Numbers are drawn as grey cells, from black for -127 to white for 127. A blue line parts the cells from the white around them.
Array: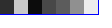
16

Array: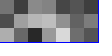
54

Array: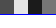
-50

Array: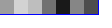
29

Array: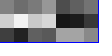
79

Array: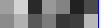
49

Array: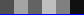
0

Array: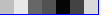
63

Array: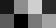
14
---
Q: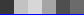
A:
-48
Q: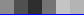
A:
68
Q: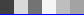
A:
62
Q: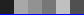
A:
64
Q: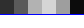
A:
30
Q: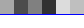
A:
92
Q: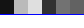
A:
-13
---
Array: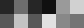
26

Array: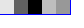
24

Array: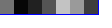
67

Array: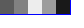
-102

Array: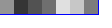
96

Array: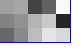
122

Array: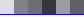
29

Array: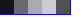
-47
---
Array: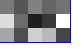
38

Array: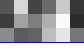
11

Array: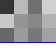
-23

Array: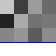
6

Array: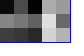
-65

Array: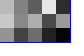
20
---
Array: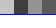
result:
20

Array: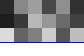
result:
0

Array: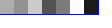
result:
75

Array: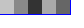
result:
-76

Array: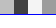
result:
116

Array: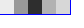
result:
-81

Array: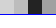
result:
-92
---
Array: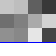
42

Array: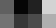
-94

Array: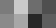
-18

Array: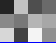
53

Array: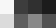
-79

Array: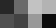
66
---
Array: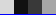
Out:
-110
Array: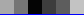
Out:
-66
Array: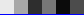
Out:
-8
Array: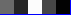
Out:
124
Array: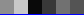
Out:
-71
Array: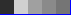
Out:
32
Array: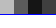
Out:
-36
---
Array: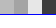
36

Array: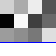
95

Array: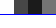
-56

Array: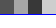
-44

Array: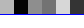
14

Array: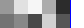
81
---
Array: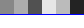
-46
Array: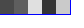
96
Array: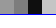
-112
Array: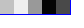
25
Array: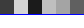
-100
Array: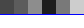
13
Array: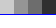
-18
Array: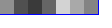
-69
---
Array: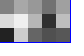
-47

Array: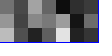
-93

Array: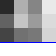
-7

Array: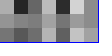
67

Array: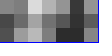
-83

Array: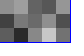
71

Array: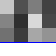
39

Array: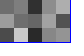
7

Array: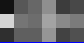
-61
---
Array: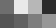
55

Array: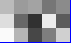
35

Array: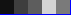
-34

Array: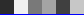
-6

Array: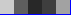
-87

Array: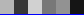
81

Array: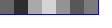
41

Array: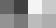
116
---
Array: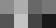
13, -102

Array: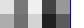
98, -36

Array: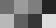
-17, 93

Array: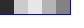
-83, 2

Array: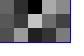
-26, -4

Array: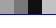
34, 66

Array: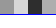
24, 46

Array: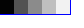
-124, 114
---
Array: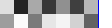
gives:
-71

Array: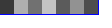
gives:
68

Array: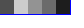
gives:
-20

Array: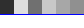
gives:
72

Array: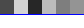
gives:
60

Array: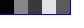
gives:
98

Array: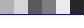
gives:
-1

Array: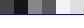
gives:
-37

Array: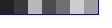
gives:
-51

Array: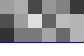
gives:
22
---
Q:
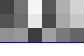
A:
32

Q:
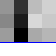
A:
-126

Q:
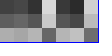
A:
53

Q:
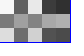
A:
81

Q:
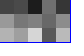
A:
86

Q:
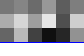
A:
-111

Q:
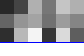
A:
-73

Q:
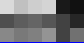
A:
20
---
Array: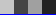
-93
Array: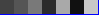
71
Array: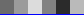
58
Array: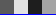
36
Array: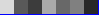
-87
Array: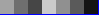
-107
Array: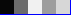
87
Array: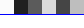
62
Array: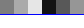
22
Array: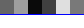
-6
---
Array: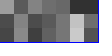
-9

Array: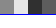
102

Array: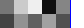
-31

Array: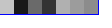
48

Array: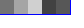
80

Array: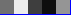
-65

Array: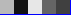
103
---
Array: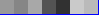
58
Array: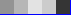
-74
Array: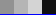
-110
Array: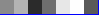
-37
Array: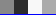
43
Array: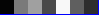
-82
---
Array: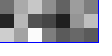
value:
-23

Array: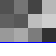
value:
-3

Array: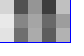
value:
-34

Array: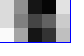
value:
-76

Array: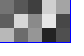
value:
-92

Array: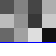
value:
94

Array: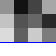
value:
75

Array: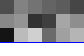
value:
32

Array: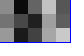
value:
38

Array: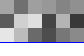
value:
-8
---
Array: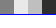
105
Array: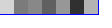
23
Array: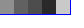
-50
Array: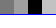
31
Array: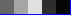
96
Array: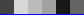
33
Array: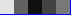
-111
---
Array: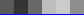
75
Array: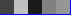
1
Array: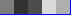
90
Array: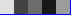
-103
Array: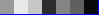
-31
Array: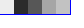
38
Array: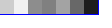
-23
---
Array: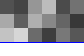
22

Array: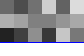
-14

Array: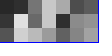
-10

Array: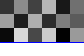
-62

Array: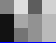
-34

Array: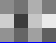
47

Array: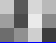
87
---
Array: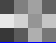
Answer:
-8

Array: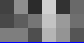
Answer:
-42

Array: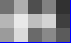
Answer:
-36

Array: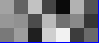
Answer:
-21

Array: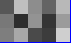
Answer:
79

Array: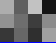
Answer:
32

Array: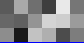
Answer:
-2
